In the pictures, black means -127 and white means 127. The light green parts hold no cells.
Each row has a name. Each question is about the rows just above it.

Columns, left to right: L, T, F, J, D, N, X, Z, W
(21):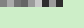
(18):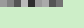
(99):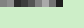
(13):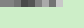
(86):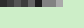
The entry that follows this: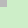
-82
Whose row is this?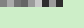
(21)
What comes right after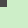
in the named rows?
-42
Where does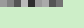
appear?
(18)
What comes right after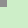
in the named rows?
-82

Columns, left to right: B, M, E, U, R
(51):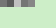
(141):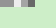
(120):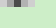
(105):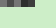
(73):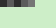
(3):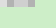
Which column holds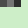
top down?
E
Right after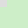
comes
50
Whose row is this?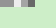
(141)
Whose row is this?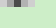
(120)
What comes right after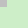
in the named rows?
-10
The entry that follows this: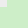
36

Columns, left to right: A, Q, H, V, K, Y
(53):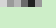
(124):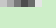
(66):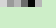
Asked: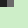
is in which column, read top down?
K
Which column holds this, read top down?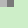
H

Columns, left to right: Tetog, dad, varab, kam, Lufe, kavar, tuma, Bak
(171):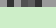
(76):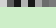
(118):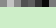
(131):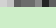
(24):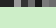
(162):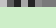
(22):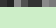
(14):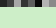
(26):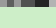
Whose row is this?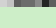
(131)
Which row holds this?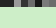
(24)
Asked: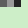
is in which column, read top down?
varab
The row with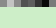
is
(118)
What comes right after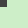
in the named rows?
39

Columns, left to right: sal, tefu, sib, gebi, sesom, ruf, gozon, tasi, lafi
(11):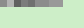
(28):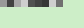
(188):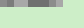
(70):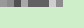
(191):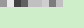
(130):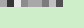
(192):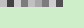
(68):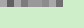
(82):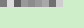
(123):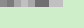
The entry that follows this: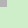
-30
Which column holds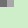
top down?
lafi
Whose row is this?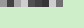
(28)
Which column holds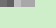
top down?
ruf
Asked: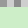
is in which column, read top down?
tasi
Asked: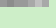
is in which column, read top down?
sal
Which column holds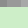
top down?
sal

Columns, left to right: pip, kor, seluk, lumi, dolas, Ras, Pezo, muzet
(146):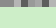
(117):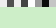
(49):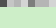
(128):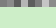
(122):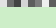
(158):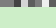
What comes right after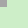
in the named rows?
-34
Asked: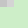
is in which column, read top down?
muzet
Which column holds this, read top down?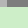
Ras
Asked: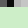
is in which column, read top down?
Pezo
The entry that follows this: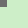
-60
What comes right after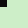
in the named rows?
69

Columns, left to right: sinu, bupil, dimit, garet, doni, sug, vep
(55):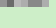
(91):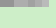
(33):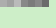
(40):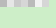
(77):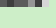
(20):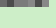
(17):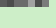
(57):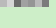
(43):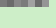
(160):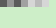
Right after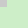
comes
86
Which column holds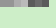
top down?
sinu

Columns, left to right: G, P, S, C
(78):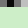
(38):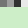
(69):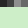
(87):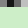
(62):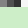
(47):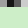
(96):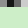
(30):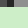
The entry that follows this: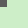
76
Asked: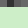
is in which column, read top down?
S
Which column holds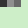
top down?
S
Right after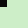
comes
-11
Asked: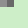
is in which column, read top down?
S

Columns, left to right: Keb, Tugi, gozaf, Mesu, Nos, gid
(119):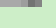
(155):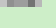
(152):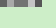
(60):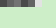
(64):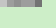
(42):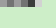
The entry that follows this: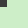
82
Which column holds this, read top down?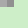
Tugi
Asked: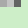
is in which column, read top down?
Keb
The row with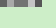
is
(152)
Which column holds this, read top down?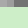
gozaf
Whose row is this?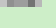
(155)

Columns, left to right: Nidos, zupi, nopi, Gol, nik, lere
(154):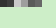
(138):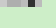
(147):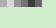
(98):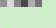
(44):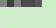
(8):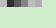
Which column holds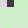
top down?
zupi
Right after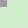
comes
-37

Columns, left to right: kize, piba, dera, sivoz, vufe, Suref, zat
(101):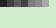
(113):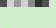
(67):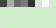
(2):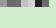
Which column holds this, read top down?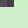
kize
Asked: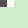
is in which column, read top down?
zat
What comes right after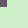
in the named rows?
-61
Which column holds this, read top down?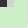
vufe

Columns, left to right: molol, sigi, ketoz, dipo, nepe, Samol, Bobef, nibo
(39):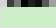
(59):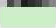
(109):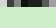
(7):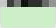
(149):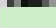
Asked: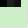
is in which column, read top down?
dipo
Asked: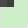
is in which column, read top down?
sigi
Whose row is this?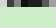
(109)
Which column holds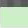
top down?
Bobef

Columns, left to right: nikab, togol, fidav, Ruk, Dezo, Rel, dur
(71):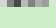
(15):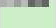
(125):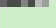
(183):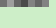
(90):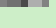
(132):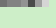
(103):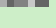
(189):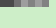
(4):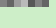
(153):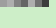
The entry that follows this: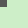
2
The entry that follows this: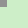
-53
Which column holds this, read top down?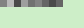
togol
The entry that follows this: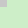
-26

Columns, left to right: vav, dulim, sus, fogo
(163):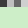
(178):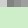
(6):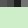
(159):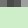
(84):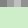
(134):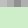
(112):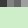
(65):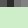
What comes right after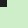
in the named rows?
-12
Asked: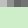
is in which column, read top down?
sus
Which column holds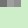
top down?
fogo
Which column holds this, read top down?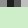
sus

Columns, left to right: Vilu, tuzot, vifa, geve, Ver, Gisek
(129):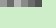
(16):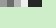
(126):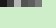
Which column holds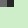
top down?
Ver

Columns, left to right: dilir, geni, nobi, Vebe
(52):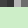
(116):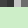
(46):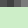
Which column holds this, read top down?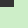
geni
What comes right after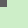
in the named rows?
-3

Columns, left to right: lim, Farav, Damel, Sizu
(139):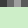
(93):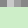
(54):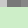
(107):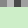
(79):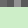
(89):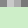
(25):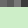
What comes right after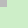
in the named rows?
-53
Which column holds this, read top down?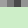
Damel
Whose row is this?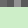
(79)
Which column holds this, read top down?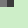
Sizu
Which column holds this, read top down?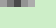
Damel
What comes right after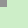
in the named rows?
-37

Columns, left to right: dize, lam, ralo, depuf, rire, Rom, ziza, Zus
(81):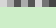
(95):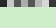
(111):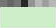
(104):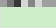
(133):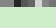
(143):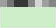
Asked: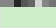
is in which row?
(133)
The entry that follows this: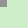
55
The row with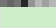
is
(111)
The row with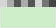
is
(81)
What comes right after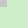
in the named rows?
-42
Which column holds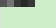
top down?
ralo

